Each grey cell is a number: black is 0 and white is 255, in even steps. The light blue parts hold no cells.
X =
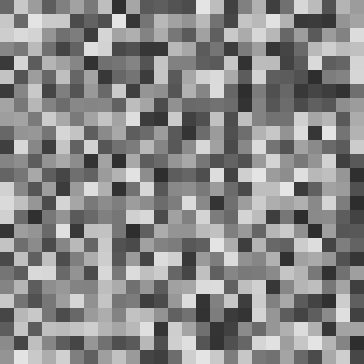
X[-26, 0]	103
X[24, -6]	158
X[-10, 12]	148
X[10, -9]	136
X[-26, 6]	121
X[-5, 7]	196
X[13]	[209, 135, 85, 158, 60, 155, 222, 176, 49, 114, 214, 87, 137, 142, 121, 156, 107, 74, 190, 190, 229, 59, 96, 162, 156, 80]
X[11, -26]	132
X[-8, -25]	192
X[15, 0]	208
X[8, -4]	166
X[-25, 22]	59
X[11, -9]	81
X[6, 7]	105
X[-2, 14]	85
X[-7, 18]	123
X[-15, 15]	81
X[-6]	[132, 181, 93, 142, 152, 131, 130, 189, 171, 112, 151, 92, 161, 166, 219, 220, 97, 190, 208, 55, 135, 181, 190, 119, 164, 63]
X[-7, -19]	216
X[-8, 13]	56
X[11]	[132, 142, 93, 148, 168, 140, 51, 163, 48, 169, 93, 106, 149, 168, 118, 81, 99, 81, 154, 212, 148, 120, 148, 210, 63, 89]
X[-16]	[63, 215, 135, 62, 197, 98, 211, 86, 113, 124, 185, 133, 88, 139, 215, 161, 74, 136, 219, 116, 83, 163, 138, 106, 91, 204]
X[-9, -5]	204
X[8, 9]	222
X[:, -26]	[103, 199, 205, 135, 58, 195, 59, 164, 158, 103, 63, 132, 100, 209, 218, 208, 53, 195, 73, 117, 132, 200, 70, 93, 139, 148]
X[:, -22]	[128, 201, 112, 68, 161, 191, 127, 108, 168, 214, 197, 168, 70, 60, 212, 148, 224, 134, 77, 105, 152, 158, 76, 187, 93, 208]
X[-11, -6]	119
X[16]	[53, 158, 148, 105, 224, 56, 192, 194, 118, 46, 96, 172, 148, 147, 186, 193, 127, 153, 101, 182, 202, 144, 45, 159, 86, 88]
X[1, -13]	147
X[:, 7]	[190, 79, 213, 211, 112, 56, 105, 135, 196, 138, 86, 163, 155, 176, 140, 128, 194, 202, 205, 216, 189, 196, 173, 180, 113, 159]
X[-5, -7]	129
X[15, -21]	90
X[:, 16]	[65, 70, 201, 60, 198, 170, 102, 108, 77, 80, 74, 99, 66, 107, 112, 105, 127, 173, 219, 134, 97, 198, 59, 65, 80, 125]
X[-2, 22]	228
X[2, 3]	149
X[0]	[103, 200, 156, 93, 128, 162, 121, 190, 48, 166, 89, 94, 83, 76, 228, 189, 65, 128, 177, 63, 112, 215, 187, 82, 180, 156]
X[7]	[164, 120, 183, 131, 108, 136, 133, 135, 97, 189, 165, 76, 145, 105, 107, 114, 108, 51, 131, 86, 108, 75, 96, 86, 142, 156]
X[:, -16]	[89, 117, 131, 54, 84, 60, 149, 165, 60, 107, 185, 93, 141, 214, 140, 216, 96, 161, 68, 191, 151, 62, 185, 223, 184, 69]
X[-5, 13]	220

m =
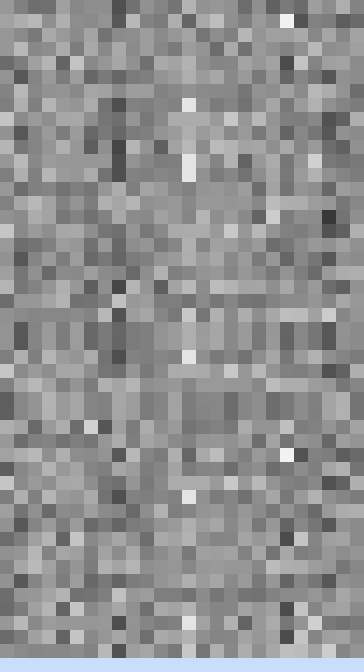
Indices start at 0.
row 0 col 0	152
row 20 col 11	94
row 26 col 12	171
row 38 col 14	143
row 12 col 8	79
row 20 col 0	180
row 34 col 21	125
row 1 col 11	123
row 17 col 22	152
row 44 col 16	177
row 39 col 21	126
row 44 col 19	171
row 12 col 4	154
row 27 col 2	184
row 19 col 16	134
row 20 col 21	135
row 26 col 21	126
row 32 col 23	125
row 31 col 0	152
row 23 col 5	156
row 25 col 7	114
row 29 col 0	95
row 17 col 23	145
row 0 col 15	151
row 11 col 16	178
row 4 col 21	195
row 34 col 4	167
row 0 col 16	145
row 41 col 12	155
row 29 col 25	116
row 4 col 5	195
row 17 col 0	153
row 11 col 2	136
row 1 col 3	143
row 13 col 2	128
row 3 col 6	169
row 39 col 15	158
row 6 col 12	136

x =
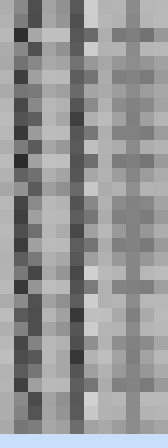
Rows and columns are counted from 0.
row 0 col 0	173
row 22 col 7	190
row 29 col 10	179
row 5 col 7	172
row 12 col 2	112
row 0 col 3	162
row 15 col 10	124
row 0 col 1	137
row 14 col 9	130
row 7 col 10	137
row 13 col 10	179
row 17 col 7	172
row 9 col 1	56
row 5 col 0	180
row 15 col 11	154
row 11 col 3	192
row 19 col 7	185
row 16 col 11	173
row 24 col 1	71
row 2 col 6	106
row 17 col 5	93
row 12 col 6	167
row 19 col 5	72
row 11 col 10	117
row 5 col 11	154
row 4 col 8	150
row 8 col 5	63
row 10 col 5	90
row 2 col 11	152
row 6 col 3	167
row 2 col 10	115
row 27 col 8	128
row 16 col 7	183
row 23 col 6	204
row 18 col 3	176
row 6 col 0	170
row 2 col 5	87
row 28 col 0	173
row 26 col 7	178

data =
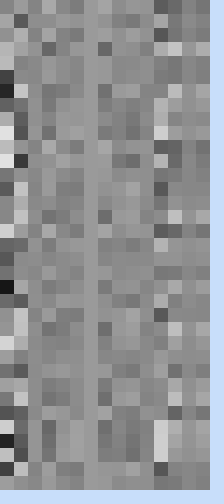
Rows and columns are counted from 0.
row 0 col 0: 133
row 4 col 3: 151
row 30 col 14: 164
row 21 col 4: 152
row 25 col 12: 143
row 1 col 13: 138
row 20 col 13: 144
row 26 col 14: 126
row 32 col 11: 206
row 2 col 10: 146
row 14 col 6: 154
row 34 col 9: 143
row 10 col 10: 148
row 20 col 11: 145
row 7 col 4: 145
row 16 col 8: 142
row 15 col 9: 156
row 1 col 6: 154
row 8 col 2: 144
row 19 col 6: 154
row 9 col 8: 129
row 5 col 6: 154
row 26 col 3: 147
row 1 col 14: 130
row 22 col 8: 150
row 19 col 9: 142
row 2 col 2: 131
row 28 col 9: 158
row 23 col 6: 154
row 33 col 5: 123
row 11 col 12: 105
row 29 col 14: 118
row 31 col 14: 158
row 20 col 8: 145
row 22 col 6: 154
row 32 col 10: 133
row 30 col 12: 175
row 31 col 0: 35
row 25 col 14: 142

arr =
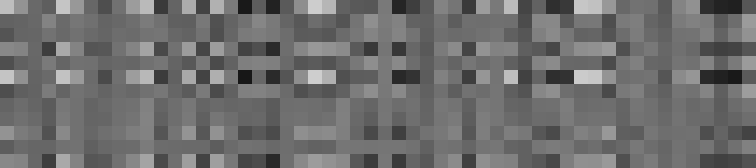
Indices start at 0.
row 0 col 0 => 190
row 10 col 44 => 104
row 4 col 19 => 127
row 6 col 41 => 103
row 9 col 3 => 82
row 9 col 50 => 78
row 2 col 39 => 138
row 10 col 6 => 96
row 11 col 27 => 119
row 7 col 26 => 101
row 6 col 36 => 95
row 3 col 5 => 131
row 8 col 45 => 115
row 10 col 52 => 112
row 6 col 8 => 108
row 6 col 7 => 100
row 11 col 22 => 156
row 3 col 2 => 104
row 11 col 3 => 62
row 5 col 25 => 93
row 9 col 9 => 126
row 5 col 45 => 113
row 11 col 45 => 113
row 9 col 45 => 93
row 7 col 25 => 108
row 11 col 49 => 107
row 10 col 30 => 97
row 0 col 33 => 58
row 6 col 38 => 135
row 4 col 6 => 112
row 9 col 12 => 116
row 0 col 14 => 67
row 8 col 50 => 106
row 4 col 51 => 95
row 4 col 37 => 83
